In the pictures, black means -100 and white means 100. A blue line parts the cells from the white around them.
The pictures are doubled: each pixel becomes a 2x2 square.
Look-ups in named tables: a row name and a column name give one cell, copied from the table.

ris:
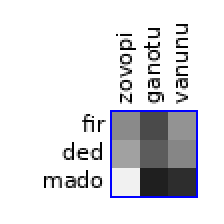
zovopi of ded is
26
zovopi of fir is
8
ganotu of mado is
-76
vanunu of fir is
15
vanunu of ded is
5
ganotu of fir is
-42
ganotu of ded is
-28
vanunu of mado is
-65
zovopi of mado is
89

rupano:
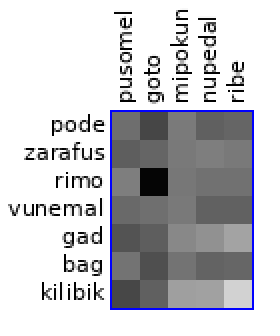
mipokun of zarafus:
-5
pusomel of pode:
-14
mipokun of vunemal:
-5
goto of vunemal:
-13
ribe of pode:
-21
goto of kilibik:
-25
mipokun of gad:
7
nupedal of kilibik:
26
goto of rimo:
-96
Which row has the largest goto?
vunemal

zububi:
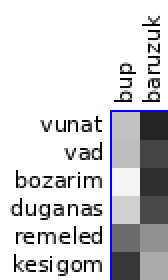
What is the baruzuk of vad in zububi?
-47
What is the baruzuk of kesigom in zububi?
33
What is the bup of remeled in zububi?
-16
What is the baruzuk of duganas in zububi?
-43
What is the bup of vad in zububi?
49
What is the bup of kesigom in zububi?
-57
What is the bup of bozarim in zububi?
92
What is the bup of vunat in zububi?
52
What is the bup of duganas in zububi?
63
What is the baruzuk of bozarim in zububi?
-63
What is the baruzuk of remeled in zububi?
13
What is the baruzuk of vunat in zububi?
-72

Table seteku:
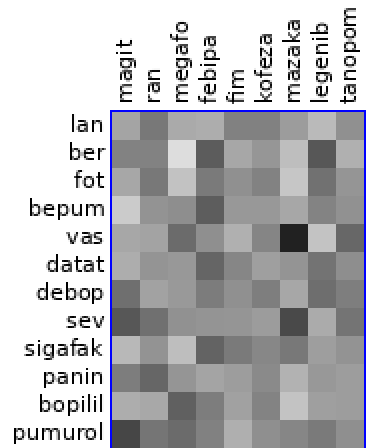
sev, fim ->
17
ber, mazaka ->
49
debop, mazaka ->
31
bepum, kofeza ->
19
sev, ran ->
-12
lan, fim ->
1

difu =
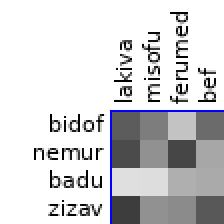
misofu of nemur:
14
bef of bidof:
-16
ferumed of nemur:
-45
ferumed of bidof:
53
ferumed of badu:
37
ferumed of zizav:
9
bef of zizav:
-31
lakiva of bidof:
-28
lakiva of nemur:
-41
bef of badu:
33
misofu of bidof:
-2
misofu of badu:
73
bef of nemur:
31
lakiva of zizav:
-52
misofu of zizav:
14
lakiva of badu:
75
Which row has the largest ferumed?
bidof

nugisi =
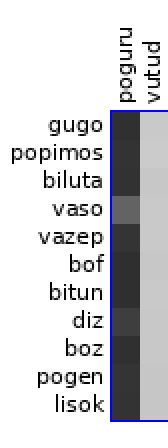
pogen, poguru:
-59
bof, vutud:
56
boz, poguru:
-62
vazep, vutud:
58
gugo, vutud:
58
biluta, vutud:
56
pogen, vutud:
55
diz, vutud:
57
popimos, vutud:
59
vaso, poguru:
-22
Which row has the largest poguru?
vaso

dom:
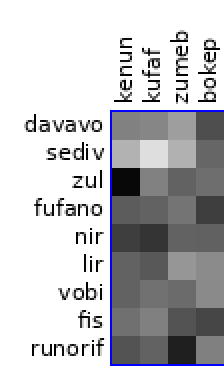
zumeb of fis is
-35
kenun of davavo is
1
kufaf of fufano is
-23
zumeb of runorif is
-76
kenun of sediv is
40
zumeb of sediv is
39
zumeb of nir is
-23
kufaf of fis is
0
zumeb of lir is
18

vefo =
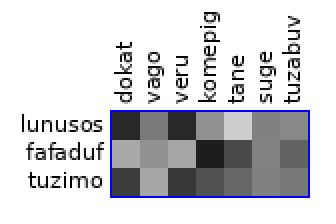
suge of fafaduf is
2
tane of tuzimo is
-20
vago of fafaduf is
14
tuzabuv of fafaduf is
-22
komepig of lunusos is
14
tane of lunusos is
61
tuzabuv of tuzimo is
-7
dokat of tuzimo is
-54
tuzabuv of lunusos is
7
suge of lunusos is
1

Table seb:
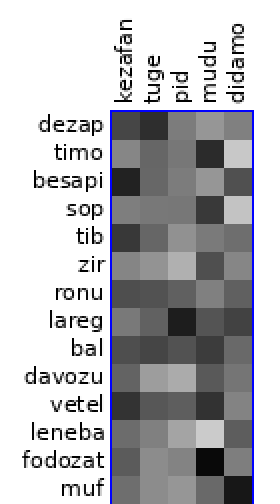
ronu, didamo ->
-25
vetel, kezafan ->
-60
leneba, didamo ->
-27
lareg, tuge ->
-24
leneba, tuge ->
0
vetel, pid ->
-26
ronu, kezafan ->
-39
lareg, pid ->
-77
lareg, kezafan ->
-5
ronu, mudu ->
0
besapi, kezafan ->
-73
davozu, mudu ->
-30
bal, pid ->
-36
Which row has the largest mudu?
leneba

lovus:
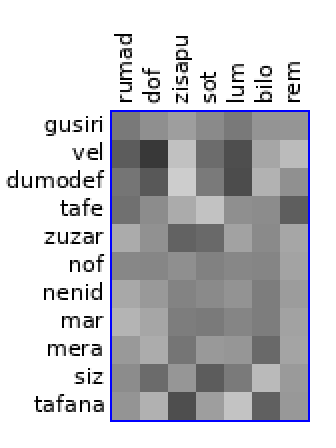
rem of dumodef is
13
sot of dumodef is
-4
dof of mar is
30
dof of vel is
-56
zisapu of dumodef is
61
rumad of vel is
-28
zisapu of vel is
51
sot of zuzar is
-18
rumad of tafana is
16
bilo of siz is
46
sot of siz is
-28
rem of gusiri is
17
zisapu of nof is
12
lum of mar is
4
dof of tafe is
10
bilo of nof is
4
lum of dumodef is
-40

